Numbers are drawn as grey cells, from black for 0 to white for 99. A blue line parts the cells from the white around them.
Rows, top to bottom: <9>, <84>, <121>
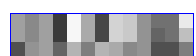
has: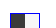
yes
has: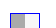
no

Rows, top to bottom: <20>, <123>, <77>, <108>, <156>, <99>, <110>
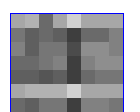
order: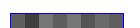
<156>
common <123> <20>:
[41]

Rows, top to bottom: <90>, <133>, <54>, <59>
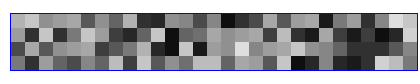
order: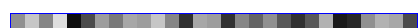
<90>
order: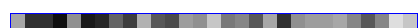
<54>
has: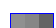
yes
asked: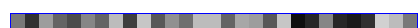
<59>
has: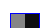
yes

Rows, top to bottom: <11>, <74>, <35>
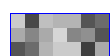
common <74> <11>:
[33]
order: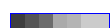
<35>
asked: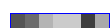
<35>

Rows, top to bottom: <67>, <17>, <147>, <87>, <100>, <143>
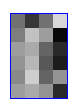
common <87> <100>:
[57]
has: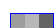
no

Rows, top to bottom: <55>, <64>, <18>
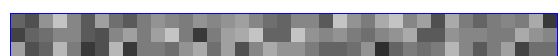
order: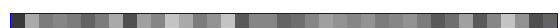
<55>
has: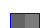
yes

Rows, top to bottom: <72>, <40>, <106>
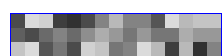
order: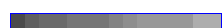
<40>
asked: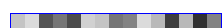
<106>
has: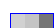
yes
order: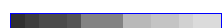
<72>
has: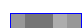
yes
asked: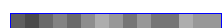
<40>
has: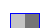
yes

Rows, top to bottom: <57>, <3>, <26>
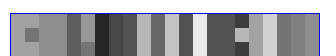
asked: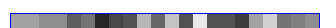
<26>
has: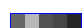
no
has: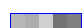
no

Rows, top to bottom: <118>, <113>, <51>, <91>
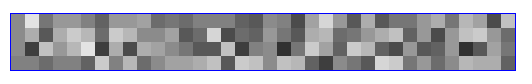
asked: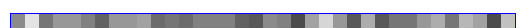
<118>
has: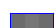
yes
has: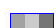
no
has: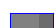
yes

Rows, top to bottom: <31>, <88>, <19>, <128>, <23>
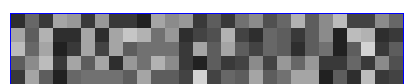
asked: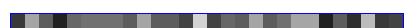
<23>
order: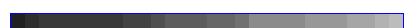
<128>
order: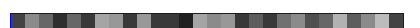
<31>
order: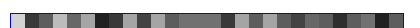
<19>
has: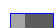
yes
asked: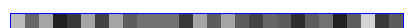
<19>

